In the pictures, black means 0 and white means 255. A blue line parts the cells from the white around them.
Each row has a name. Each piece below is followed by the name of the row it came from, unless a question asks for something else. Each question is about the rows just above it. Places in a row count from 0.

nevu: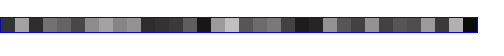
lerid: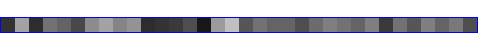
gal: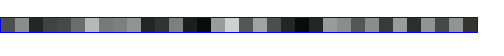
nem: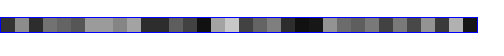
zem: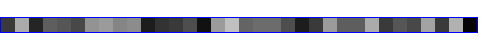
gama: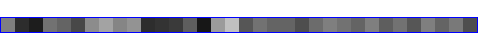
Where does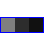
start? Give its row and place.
nem, 19
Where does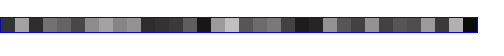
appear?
nevu

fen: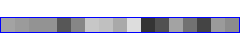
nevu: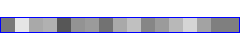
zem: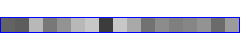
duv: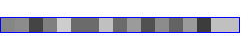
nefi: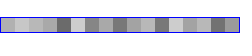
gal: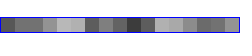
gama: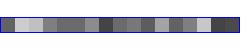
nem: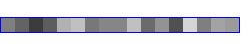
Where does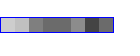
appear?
gama
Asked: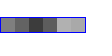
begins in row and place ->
gal, 7
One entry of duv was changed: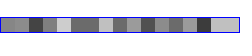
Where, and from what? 12, [99]

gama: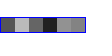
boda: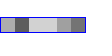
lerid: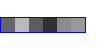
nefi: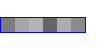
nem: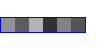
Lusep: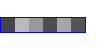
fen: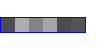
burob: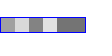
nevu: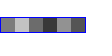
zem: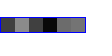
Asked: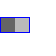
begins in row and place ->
lerid, 0
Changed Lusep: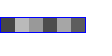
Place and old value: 5, [85]
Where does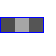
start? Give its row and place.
Lusep, 3

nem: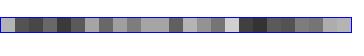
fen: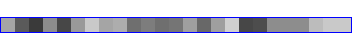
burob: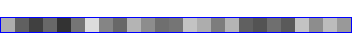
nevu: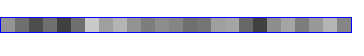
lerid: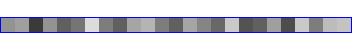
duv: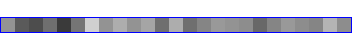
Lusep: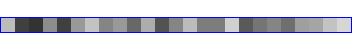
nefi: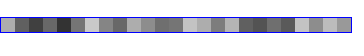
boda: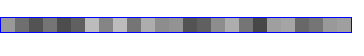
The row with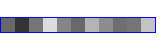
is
burob
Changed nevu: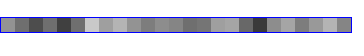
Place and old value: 18, [64]
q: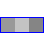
Lusep

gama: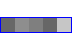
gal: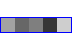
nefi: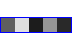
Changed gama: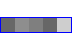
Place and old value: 4, [198]
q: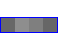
gama
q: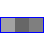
gal
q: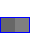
gal
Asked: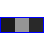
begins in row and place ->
nefi, 2
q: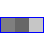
gama

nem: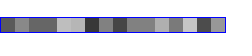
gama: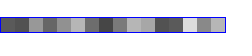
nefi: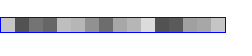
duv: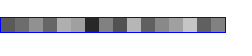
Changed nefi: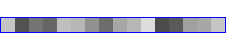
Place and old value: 11, [82]
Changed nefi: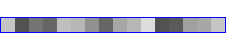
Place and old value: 7, [109]

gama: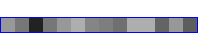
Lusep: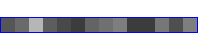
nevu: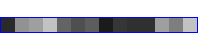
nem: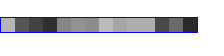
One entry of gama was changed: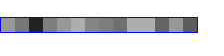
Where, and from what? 3, [119]
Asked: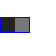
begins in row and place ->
gama, 2
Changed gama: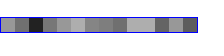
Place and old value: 1, [119]
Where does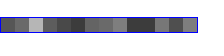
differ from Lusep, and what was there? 7, [112]

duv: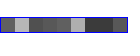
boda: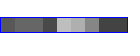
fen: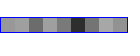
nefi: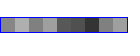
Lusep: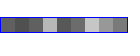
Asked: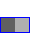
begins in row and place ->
duv, 4
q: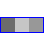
Lusep
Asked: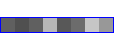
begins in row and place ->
Lusep, 0
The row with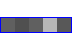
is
Lusep

